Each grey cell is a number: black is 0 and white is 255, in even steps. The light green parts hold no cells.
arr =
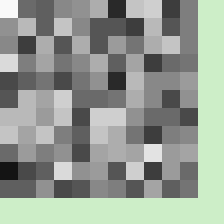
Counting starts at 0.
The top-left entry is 249
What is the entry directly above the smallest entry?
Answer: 106
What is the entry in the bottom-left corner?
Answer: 95
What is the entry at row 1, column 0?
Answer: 145
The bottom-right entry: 116
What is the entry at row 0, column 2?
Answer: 95
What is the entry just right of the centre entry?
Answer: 116
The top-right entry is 126
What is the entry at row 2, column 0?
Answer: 136
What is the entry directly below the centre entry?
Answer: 207
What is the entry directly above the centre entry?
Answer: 145
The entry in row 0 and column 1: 106
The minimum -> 20
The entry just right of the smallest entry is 73
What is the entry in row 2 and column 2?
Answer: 173
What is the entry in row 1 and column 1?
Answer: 185

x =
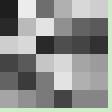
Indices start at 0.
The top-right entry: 206
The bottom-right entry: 133
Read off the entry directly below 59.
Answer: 144
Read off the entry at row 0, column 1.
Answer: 236
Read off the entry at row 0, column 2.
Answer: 110
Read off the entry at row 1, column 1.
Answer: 186
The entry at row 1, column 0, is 41
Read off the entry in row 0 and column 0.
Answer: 30

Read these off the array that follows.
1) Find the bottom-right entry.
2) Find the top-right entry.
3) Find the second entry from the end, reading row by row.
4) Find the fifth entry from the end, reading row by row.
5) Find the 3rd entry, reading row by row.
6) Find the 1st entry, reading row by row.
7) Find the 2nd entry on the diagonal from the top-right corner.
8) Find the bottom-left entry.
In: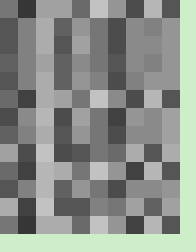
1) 85
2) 85
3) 182
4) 194
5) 161
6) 118
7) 129
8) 118

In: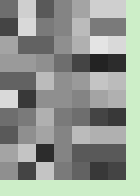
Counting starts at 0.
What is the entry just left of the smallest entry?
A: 68
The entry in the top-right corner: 207
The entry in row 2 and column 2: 98
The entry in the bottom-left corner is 143
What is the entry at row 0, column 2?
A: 89
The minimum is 35
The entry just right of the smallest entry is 44
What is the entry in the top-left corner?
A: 110
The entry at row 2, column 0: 164
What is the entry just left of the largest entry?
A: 176
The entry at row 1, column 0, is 68
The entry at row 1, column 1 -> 217
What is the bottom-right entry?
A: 68

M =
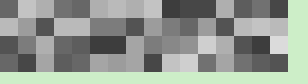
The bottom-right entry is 83
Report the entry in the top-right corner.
71
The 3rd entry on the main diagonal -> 175
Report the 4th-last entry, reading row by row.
165
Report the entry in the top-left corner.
103
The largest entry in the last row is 207
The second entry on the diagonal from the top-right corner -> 195
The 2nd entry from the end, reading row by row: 93
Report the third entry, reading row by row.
175
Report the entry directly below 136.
195
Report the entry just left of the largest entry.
61
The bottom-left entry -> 103

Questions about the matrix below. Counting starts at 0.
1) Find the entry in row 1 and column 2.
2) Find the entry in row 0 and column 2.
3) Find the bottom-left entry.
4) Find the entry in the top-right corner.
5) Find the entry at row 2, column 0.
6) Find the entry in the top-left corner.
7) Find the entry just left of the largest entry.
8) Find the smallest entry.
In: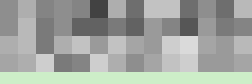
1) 122
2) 132
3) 165
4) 185
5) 174
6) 142
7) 206
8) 66

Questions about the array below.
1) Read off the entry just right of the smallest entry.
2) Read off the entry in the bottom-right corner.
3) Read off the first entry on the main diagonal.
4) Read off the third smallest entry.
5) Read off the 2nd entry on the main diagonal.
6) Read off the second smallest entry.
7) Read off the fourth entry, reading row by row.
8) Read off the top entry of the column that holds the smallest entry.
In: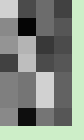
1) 108
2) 86
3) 209
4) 56
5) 5
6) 14
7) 65
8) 75
